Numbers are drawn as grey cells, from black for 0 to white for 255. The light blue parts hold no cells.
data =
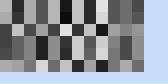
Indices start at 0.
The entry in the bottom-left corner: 171
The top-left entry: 182
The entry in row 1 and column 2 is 171
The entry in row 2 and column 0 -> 65
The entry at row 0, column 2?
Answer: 171
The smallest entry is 12
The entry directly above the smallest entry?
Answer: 23
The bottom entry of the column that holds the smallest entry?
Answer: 194
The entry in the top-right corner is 74
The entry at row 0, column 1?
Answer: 42
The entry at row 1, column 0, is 171
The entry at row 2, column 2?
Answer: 74

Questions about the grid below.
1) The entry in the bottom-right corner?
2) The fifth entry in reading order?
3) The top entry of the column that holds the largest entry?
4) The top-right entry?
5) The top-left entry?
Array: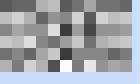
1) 157
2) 189
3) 90
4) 102
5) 90
